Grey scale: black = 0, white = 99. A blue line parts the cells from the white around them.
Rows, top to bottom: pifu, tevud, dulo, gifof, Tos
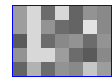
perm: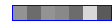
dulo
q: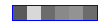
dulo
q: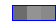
Tos
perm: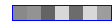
pifu
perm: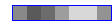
gifof
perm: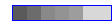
gifof
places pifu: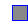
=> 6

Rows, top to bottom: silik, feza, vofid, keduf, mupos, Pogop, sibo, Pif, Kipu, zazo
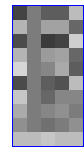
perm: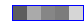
mupos
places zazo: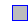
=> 0 1 3 4
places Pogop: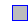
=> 4

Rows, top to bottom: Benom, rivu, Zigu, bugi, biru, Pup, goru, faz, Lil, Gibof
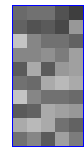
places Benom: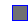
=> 1 2
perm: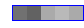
Lil
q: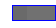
Benom
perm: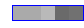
Pup
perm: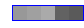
faz
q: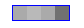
Lil

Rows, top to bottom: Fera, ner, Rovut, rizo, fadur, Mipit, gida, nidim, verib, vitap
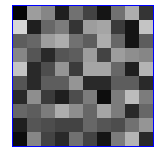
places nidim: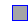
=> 6
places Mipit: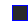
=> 1 5 6 9

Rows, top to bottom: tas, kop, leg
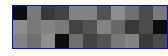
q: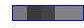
tas
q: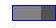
tas
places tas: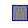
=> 4 5
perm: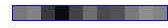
tas
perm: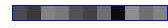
leg
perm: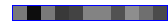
tas
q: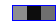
leg

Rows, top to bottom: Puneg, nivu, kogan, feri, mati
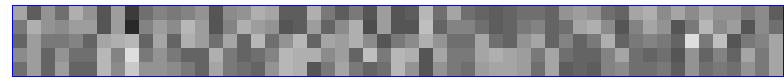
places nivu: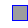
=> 4 5 7 10 13 17 21 26 51
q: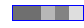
feri
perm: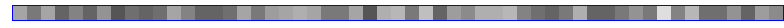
feri
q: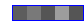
Puneg
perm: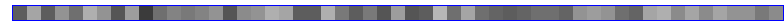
Puneg
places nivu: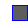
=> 20 34
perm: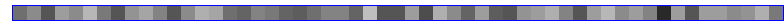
nivu

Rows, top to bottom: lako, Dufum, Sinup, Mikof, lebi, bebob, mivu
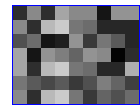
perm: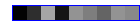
Mikof
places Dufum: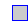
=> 3
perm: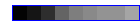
Mikof
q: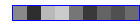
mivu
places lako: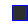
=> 0 2

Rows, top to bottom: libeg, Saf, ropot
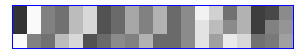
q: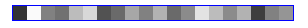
Saf

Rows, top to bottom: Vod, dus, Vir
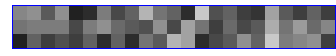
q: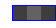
Vod
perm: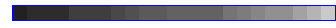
Vir
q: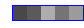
dus

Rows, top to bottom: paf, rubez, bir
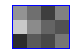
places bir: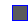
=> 1
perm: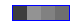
paf

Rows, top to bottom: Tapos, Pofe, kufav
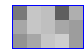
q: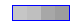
Pofe
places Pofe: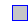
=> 1

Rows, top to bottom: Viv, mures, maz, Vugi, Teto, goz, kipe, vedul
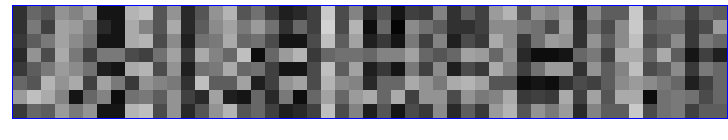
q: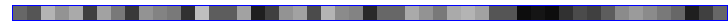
goz
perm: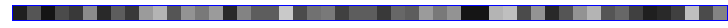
vedul
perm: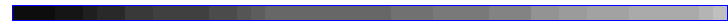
Vugi
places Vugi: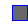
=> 15 18 22 25 29 31 34 40 45
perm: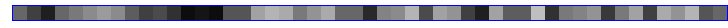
goz
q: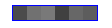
Viv

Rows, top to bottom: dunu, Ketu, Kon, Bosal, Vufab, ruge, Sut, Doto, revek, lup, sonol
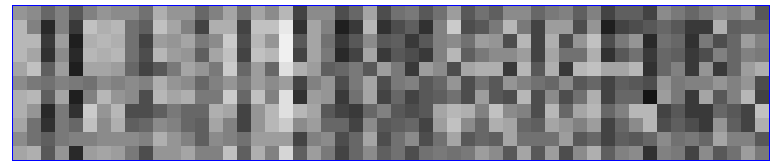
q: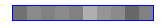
ruge
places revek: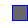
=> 4 9 12 22 23 28 33 36 43
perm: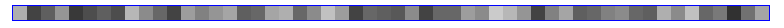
revek

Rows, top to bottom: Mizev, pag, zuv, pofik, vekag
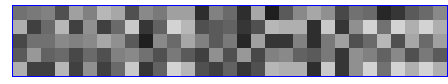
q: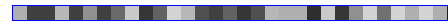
vekag
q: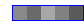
zuv
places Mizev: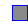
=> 9 20 30
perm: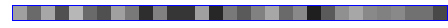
zuv
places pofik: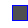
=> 6 10 15 28
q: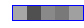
Mizev

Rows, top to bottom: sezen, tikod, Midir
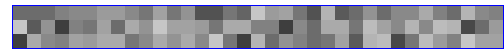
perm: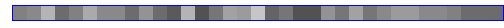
sezen
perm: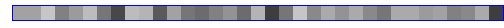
Midir
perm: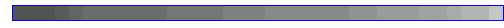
sezen
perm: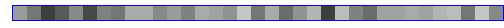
Midir
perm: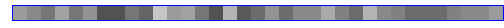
sezen
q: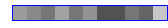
sezen

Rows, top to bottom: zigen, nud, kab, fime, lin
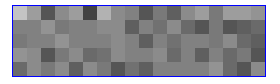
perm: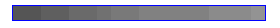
nud
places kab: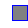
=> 1 2 4 5 6 8 10 12 13
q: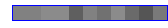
nud
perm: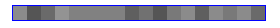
lin
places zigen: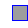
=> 1 4 13 15 16
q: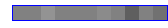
kab
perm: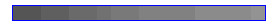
lin

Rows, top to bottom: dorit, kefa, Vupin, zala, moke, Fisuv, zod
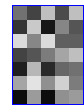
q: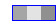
Fisuv
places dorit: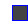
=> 1

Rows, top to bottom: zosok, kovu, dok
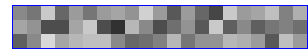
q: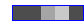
kovu
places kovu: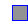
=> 1 12
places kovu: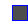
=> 2 3 6 10
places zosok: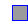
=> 4 6 10 12 16
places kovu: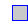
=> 5 14

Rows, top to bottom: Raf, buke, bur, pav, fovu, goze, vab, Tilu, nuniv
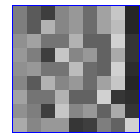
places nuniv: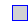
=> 8
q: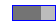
fovu
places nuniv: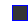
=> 4
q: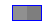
Tilu
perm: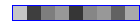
pav
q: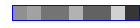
bur

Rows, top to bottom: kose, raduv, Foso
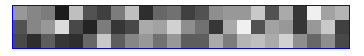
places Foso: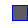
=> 2 7 12 13
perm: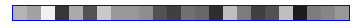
kose
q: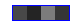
raduv
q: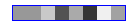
kose

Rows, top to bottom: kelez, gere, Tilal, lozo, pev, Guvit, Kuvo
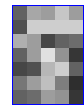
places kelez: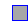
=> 1
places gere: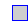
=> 1 2 3 4

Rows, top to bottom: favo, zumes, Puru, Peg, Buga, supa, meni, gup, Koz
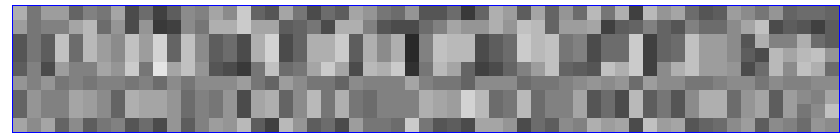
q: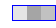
Buga
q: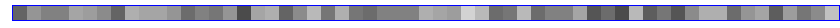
gup

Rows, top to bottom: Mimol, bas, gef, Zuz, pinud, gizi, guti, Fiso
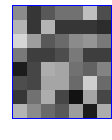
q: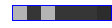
bas
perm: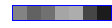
pinud
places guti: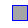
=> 5
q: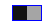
guti
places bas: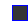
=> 1 3 4 5
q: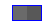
Fiso
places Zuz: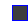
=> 1 2 5 6

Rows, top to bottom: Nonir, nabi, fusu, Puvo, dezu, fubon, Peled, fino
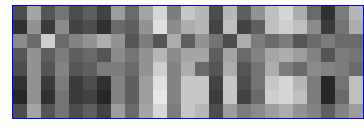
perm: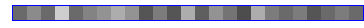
fusu
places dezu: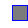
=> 6 7 19 23
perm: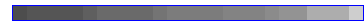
dezu
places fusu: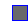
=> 1 3 18 21 23 24

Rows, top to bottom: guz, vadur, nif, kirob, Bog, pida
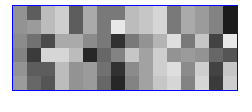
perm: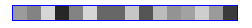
pida
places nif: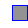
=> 9

